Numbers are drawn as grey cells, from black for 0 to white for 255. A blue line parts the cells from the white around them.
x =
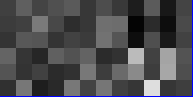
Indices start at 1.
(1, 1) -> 64
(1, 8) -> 57
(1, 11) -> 24
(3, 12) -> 66
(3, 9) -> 14
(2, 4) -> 72
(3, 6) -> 59
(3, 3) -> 85
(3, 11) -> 25
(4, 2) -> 53
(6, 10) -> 222
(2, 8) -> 109
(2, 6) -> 55
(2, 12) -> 74
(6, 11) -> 54
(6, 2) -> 119
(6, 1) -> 48
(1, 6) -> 55
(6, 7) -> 118
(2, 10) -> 43
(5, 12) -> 78
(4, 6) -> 99
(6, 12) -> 62

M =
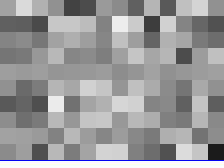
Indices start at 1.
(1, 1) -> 161
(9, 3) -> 154
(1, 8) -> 140
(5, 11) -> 145
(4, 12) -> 75
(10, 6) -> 164
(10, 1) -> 140
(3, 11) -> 177
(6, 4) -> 180
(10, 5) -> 125
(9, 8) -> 157
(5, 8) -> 142
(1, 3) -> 177
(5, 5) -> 150
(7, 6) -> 164
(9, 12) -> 182
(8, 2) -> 112
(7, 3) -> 80
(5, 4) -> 148
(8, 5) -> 150
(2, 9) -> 203
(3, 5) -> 174
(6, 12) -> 116
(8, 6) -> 196
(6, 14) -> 144
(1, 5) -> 66
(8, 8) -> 153
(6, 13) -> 170
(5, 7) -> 157
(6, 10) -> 171
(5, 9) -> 149
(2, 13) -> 102
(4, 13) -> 156

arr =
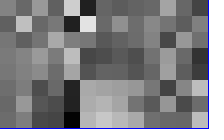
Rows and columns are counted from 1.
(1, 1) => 131
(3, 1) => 118
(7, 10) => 89
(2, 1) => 96
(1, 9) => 99
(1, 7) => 101
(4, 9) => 78
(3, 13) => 112
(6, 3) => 77
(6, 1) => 110
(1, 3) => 153
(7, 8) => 165
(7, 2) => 152
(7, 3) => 86
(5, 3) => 139
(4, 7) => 77
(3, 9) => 108
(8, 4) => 69
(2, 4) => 120
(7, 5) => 34
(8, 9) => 169
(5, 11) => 160
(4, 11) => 155
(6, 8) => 158
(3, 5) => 126
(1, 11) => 164
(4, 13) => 50
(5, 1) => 119
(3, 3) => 116
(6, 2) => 125

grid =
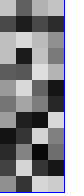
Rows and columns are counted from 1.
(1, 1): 197
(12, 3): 214
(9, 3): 211
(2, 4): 43
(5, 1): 93
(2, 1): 73
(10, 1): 42
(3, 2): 217
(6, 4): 21
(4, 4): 122
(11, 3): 53
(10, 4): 110
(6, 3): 99
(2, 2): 29
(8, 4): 216

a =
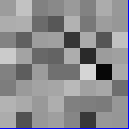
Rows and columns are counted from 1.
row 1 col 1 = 156
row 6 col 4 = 166
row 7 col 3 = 153
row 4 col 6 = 41
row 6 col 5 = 185
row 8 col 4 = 159
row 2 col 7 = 157
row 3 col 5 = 54
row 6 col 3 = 163
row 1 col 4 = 137
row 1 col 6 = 130
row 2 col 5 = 178
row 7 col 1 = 179
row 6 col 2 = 154
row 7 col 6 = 126
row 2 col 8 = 151
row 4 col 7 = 156
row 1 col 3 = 129
